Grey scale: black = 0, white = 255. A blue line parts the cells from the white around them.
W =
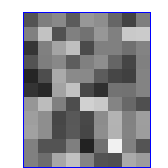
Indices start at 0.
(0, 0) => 83
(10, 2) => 167
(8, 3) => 89
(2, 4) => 75
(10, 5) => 83
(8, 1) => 142
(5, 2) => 163
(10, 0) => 128
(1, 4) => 114
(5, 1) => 40
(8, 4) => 70
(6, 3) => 77
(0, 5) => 142
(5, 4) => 72
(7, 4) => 72
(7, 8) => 158
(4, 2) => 170
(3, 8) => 128
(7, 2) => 70
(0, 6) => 102
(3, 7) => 69
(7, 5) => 140
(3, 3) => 93
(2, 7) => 112
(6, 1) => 188
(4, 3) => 138
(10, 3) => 193
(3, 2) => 136
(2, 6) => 128

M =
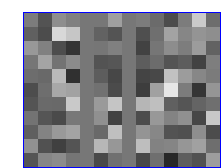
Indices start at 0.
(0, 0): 124
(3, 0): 118
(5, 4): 119
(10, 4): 119
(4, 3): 48
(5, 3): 162
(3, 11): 93
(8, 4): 119
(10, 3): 117
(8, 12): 142
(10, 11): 94
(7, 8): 76
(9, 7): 119
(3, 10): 84
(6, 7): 119
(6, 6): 197
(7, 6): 66
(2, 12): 156
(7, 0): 115
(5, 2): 168
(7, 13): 200
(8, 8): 148
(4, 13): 123
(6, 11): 85
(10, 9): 111
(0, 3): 128
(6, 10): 96
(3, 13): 126
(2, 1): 129
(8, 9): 135
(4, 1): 105
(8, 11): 80
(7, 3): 120
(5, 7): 119
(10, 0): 85
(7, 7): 119
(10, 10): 40
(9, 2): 64

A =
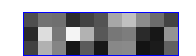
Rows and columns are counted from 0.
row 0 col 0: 78
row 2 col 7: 138
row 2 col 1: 177
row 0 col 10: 67
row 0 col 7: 192
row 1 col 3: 244
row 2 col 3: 23
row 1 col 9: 23
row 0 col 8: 140
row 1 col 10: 148
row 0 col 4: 67
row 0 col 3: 44

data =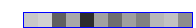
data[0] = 200
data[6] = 110
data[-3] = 184
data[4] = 44

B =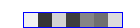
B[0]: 241
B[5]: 112
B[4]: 133
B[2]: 211

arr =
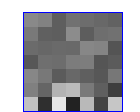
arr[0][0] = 137
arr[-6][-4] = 140
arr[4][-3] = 95
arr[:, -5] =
[94, 94, 106, 109, 91, 179, 230]
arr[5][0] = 128
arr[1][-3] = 93
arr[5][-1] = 62
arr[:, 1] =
[130, 96, 103, 111, 120, 101, 47]
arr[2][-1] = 84
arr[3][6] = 91
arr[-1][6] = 198
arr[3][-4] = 124

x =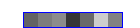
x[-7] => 99
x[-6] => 125
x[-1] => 130
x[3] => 54

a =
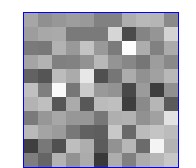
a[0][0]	166
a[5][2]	249
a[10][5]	57
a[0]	[166, 144, 151, 157, 153, 129, 129, 174, 184, 181, 138]
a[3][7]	135
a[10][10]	199
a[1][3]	122
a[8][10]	188
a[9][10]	179
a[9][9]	244
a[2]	[122, 120, 178, 153, 195, 153, 123, 253, 173, 129, 171]
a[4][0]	98
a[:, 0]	[166, 157, 122, 164, 98, 192, 179, 122, 185, 63, 126]
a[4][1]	85
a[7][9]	161
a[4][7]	172
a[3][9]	157
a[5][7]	72
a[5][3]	119
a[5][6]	147
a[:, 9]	[181, 149, 129, 157, 161, 62, 182, 161, 196, 244, 183]
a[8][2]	155
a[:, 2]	[151, 170, 178, 128, 188, 249, 86, 167, 155, 80, 179]
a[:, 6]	[129, 214, 123, 148, 118, 147, 191, 175, 200, 146, 173]
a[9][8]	107
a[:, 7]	[174, 75, 253, 135, 172, 72, 62, 178, 105, 183, 128]

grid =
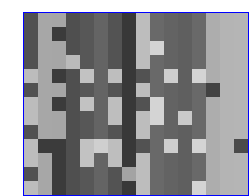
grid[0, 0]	81
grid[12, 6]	83
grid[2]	[81, 167, 166, 79, 87, 100, 83, 56, 189, 212, 99, 95, 105, 173, 180, 181]
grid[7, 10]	99
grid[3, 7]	56
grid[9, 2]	59
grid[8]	[81, 167, 166, 79, 87, 100, 83, 56, 189, 105, 99, 95, 105, 173, 180, 181]
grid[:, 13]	[173, 173, 173, 173, 173, 66, 173, 173, 173, 173, 173, 173, 173]
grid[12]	[188, 167, 59, 79, 87, 100, 83, 56, 189, 105, 99, 95, 212, 173, 180, 181]
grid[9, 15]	74
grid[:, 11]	[95, 95, 95, 95, 95, 95, 95, 202, 95, 95, 95, 95, 95]
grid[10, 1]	167
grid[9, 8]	82
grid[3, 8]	189
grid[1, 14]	180
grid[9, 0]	188
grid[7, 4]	87
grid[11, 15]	181
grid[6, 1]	167
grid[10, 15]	181
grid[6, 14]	180
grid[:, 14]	[180, 180, 180, 180, 180, 180, 180, 180, 180, 180, 180, 180, 180]
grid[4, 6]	190
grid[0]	[81, 167, 166, 79, 87, 100, 83, 56, 189, 105, 99, 95, 105, 173, 180, 181]
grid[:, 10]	[99, 99, 99, 99, 206, 99, 99, 99, 99, 206, 99, 99, 99]

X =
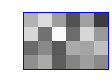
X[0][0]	178
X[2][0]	107
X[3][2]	94
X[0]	[178, 219, 158, 81, 161, 61]
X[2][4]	164
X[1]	[214, 113, 249, 108, 215, 153]

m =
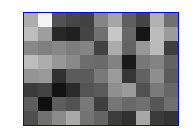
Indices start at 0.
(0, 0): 173
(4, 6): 155
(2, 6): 172
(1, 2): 39
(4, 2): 48
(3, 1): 173
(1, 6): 199
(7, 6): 60
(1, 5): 112
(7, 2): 139
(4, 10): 90
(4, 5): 121
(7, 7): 48
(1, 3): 32
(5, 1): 66
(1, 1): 158
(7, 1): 113
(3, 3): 137
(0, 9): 178
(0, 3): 70
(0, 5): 133
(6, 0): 93
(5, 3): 42
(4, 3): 91
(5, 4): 84
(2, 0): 137
